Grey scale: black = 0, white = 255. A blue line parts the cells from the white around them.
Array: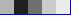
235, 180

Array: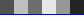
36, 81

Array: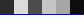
13, 44

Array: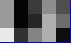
79, 233

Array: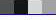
162, 82

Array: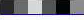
139, 40
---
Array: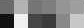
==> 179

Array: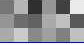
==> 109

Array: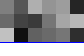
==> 67

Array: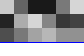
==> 172

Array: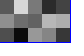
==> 109

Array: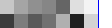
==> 165

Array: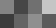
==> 70

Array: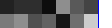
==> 46

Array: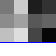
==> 161
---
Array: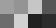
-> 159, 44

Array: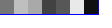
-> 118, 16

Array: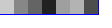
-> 203, 77

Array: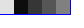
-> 226, 128

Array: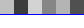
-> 192, 80

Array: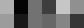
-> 177, 53

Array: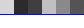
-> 214, 84
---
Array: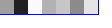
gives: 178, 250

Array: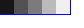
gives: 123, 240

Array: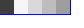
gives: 217, 246

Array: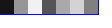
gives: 85, 241

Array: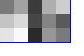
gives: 70, 249

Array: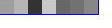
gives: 200, 200

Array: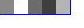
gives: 108, 254
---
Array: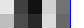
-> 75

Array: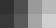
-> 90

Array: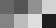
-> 188

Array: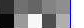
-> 154

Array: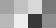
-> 237

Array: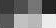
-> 193

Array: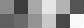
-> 107
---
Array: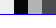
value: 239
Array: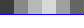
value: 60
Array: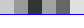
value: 203
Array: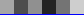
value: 166
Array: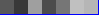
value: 88
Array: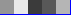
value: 149
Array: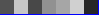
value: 82
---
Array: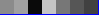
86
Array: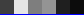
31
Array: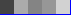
151
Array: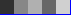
103
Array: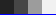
156
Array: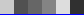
221
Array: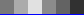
99
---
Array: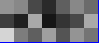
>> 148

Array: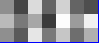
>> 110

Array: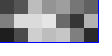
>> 127

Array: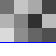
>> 101

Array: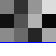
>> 37

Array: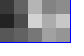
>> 161

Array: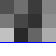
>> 101

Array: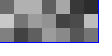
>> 86

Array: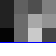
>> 202
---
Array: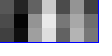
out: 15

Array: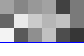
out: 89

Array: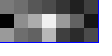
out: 110

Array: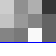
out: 121

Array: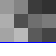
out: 186

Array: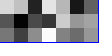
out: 64

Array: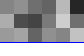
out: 164

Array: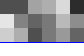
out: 174

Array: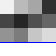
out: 124

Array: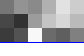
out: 83
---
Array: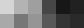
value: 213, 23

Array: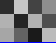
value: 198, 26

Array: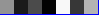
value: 248, 2

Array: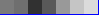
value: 219, 49

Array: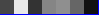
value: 232, 17

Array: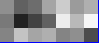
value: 246, 34

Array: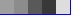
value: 221, 56

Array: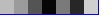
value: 207, 6

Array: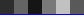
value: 193, 21
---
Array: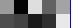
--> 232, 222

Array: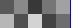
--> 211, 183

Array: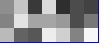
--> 247, 237

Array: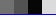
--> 219, 113

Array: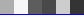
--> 247, 205

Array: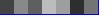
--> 188, 158

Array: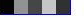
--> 198, 146
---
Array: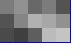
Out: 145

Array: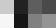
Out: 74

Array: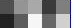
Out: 127

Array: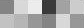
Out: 204

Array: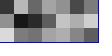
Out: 207

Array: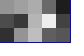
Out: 66

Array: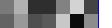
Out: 68

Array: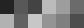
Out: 107

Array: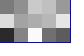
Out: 230
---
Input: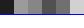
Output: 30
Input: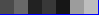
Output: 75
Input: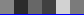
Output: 133
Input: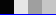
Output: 4
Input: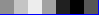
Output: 143
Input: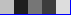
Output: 192
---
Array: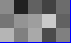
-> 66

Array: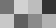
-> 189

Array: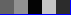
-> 197

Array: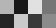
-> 225

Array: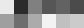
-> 98

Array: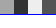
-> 238

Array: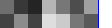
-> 77

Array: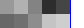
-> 45

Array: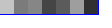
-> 158

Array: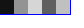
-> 95
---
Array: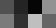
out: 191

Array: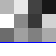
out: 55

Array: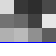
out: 64

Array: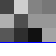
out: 151

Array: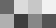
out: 135

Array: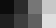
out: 96
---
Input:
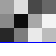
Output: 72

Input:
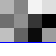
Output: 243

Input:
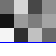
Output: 71

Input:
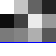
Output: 99

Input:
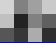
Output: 160

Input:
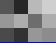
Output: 185

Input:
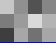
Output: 82
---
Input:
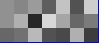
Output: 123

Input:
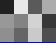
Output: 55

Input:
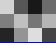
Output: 181

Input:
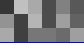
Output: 98

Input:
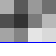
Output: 184

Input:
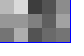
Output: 162
